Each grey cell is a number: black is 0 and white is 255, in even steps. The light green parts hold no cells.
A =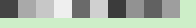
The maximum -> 239
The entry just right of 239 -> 106
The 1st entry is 68

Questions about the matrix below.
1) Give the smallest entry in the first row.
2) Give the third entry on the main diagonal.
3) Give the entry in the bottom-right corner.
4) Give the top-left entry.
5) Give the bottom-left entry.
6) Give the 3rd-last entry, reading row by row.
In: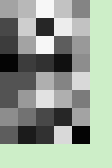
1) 132
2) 247
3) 4
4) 163
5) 93
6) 49

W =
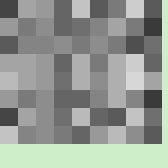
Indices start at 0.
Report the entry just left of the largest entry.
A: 175
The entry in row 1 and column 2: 141
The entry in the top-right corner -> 90
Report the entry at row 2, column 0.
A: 90
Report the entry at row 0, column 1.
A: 164
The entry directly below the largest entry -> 132
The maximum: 215
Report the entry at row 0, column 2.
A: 153
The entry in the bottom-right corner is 90
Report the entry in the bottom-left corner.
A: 195
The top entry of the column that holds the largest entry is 205
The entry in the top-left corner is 69
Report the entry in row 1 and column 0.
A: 153
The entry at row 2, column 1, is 132
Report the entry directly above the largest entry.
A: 205

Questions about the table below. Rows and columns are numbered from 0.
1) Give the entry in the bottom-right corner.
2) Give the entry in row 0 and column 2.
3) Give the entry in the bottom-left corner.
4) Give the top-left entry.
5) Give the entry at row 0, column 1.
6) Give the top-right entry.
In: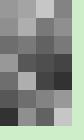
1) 198
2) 198
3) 50
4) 152
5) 164
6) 131

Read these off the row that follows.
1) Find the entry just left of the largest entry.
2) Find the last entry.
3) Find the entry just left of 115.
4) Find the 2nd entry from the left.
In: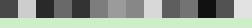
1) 82
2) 226
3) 94
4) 205

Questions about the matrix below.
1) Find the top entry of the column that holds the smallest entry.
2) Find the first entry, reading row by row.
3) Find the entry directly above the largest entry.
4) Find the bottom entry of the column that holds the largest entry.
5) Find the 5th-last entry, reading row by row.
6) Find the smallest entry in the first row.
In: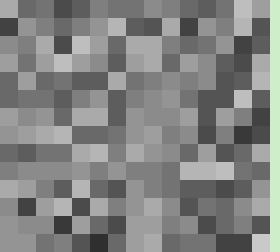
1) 127
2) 170
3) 84
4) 201
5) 115
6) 75

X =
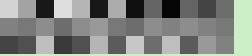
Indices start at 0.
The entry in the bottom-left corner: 68
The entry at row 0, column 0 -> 211
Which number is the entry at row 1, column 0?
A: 129
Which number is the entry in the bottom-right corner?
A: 129
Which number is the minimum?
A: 5
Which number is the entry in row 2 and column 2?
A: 190
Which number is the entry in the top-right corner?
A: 109
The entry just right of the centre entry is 109
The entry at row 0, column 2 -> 24
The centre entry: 120
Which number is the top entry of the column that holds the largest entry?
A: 222
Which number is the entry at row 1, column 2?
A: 141

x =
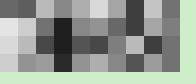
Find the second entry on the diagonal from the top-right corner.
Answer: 165
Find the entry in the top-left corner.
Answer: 104
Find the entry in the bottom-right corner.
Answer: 114
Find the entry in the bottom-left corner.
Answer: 205
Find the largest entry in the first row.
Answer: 217
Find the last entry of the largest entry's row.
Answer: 126
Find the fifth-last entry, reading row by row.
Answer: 174
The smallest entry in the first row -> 62
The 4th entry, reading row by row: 135
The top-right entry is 114
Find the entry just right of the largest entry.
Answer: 205
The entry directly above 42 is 31
